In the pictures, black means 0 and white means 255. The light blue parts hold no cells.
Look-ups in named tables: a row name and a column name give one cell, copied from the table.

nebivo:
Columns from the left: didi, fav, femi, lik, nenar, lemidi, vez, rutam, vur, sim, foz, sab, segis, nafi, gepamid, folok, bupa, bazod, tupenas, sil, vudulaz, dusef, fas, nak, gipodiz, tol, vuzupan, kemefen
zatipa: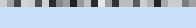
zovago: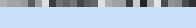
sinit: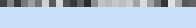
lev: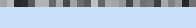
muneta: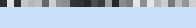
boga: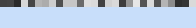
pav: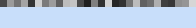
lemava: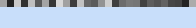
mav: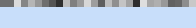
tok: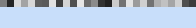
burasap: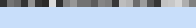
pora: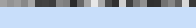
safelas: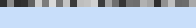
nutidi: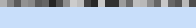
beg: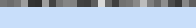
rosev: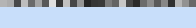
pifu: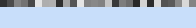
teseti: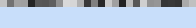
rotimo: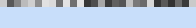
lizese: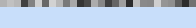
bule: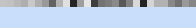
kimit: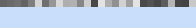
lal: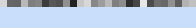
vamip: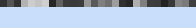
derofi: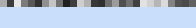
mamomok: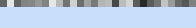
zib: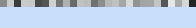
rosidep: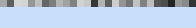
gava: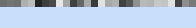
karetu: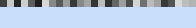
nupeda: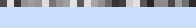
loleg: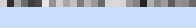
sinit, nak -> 53
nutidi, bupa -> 50
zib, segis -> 189
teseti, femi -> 162
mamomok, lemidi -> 151
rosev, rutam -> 223
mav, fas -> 175
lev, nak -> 168
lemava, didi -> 163
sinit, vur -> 214
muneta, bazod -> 138
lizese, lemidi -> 207
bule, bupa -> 138
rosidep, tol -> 151
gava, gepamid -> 225
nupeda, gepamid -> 143
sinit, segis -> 44
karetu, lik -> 205
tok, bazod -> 114

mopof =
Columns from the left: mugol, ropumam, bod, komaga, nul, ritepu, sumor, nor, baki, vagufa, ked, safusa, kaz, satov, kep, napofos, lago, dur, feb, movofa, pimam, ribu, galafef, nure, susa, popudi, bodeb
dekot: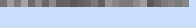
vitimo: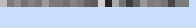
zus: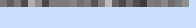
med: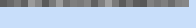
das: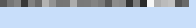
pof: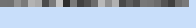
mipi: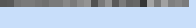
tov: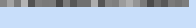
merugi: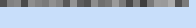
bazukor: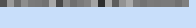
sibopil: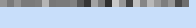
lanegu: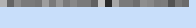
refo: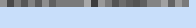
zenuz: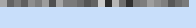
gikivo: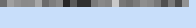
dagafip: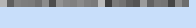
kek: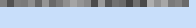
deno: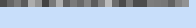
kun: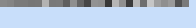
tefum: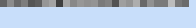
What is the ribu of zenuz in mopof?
159
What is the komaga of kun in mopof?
122
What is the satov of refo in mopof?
60
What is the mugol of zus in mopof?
122
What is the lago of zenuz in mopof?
182
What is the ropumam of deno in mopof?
102
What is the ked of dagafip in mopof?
128
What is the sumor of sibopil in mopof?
181
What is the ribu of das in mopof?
247
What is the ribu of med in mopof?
129
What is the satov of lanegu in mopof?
97
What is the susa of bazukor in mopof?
122
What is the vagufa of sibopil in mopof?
122
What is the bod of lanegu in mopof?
140
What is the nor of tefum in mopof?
163
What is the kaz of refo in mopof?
168
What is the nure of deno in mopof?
119
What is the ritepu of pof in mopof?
170

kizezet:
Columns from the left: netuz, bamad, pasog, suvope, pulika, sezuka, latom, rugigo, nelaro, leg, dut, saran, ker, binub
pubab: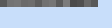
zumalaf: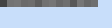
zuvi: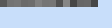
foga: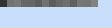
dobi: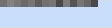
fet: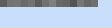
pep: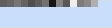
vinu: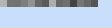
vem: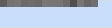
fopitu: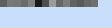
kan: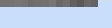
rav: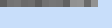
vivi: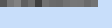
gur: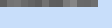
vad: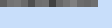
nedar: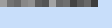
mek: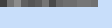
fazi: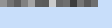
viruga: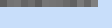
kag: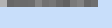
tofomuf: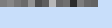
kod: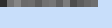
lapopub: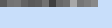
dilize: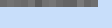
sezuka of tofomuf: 78
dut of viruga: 97
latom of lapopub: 113
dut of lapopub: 168
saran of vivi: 118
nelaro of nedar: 104
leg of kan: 111
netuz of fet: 95
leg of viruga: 106
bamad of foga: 115
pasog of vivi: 130
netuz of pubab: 89
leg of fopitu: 124
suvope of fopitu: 106
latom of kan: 113
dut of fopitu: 97
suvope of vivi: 95
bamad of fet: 115

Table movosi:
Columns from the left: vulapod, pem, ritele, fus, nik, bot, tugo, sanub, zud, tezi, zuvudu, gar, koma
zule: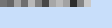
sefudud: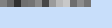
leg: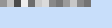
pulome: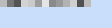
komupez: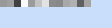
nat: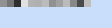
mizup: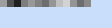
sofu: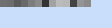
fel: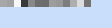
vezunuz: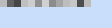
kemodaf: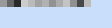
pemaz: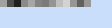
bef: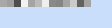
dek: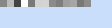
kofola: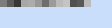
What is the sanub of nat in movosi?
145
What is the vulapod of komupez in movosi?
153
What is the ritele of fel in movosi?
247
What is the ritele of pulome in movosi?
84
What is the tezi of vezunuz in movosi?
189
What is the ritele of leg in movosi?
75
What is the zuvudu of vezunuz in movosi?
198
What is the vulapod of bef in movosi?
168
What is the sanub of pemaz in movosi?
148
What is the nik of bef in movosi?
164
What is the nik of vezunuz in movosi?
205
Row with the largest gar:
fel

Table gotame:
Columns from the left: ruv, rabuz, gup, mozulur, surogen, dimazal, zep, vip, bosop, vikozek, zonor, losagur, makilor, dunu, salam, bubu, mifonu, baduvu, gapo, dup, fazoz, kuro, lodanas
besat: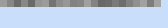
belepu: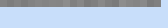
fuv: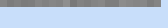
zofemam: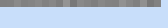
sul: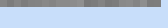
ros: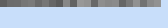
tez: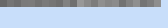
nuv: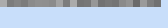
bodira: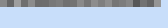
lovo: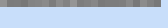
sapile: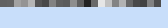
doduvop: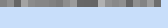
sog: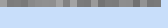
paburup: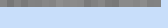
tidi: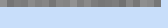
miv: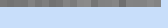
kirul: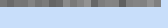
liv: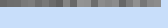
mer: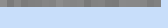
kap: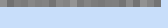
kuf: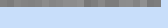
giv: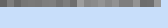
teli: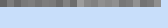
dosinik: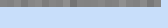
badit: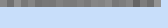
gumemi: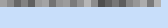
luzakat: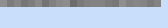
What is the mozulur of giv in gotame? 118
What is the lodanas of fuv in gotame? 132
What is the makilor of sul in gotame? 121
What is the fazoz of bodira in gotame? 114
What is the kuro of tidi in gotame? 138
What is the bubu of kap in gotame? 126
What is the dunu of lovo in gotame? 135
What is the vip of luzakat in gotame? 129
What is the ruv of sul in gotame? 134
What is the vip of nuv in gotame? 139
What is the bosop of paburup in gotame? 142

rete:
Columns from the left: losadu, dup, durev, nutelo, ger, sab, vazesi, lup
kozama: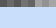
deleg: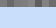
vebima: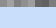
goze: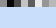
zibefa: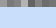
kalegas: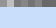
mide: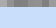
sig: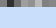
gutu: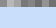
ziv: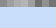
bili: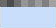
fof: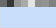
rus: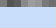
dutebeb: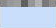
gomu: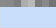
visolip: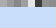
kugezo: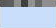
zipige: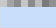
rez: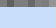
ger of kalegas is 115
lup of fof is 129
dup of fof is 54
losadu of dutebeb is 139
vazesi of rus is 121
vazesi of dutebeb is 121
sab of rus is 150
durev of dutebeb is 158
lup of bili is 161
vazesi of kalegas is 104
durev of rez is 125
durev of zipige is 140
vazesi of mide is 128

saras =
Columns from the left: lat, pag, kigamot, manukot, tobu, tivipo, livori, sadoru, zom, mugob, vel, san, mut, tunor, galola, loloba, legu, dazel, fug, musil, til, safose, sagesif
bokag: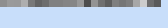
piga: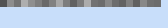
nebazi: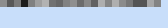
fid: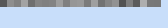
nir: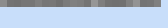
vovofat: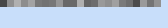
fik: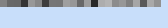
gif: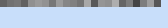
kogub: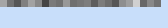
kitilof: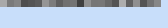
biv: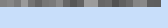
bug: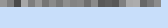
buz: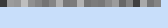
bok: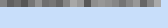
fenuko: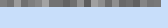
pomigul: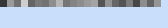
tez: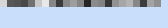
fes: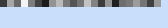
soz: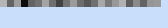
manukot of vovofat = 141
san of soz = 109
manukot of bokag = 174
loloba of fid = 133
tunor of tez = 139
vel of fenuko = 112
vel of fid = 150
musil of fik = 166
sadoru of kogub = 122
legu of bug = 87
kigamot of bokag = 153
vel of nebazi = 143
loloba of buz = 139
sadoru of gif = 119
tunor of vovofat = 109
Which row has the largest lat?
tez

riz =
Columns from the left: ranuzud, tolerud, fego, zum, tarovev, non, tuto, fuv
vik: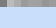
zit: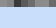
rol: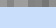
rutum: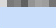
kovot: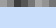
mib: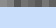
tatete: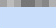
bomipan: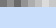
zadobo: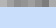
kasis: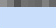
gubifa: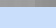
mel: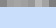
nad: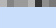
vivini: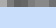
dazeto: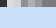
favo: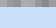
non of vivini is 137
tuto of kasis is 128
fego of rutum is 131
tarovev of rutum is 148
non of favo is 151
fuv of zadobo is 171
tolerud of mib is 129
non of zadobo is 143
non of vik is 160
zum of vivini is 103
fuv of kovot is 117
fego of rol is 157
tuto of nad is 142
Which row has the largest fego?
dazeto

